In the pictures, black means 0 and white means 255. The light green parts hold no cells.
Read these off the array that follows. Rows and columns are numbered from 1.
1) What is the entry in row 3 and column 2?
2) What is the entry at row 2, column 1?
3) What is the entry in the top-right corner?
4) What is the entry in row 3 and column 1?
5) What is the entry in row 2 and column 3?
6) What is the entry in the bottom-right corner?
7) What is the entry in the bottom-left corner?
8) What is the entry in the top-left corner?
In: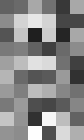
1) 197
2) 140
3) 168
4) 84
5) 231
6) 175
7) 147
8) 98

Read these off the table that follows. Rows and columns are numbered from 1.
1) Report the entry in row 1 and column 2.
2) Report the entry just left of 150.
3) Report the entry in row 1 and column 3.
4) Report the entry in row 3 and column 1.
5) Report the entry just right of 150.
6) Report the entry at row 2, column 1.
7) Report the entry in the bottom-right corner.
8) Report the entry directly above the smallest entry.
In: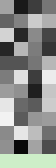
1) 25
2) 91
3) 61
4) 211
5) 156
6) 99
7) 76
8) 230

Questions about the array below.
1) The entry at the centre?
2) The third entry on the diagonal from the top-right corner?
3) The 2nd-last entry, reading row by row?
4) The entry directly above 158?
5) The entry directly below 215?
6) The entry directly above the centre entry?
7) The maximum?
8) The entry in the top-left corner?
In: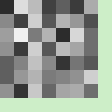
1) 87
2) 44
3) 171
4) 137
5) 165
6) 179
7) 240
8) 44

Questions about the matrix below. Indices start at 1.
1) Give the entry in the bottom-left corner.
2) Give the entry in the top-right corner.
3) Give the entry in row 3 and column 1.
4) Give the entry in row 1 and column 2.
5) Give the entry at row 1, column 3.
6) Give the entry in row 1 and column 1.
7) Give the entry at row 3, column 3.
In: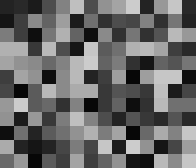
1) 105
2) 41
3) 124
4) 41
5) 27
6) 35
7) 14

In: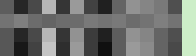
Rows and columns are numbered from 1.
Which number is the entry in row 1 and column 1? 93
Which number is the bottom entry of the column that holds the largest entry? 196
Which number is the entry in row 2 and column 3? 108
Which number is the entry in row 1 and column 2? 38
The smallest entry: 16
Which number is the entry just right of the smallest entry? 93
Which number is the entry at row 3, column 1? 87
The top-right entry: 79
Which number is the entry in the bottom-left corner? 87
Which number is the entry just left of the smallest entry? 60

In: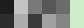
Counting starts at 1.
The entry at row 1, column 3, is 121
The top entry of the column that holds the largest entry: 196
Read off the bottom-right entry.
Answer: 133

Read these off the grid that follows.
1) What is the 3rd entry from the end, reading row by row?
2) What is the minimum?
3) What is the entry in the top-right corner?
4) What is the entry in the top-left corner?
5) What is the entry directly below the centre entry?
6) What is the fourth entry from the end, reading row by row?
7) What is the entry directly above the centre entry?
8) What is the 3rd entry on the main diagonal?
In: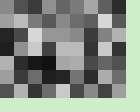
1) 137
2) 17
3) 44
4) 137
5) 166
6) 73
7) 150
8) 215

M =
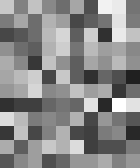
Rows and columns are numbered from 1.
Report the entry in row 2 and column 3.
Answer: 109
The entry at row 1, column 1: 200
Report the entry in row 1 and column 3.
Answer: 194
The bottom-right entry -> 151
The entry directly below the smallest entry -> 109
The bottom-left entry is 86
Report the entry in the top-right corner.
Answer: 116
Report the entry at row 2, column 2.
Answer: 166
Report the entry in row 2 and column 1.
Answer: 123
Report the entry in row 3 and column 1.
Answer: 71
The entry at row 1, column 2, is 129
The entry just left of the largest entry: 40
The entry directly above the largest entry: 55
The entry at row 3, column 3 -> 109
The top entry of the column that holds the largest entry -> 234
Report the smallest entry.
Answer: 32
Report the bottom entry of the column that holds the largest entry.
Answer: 129
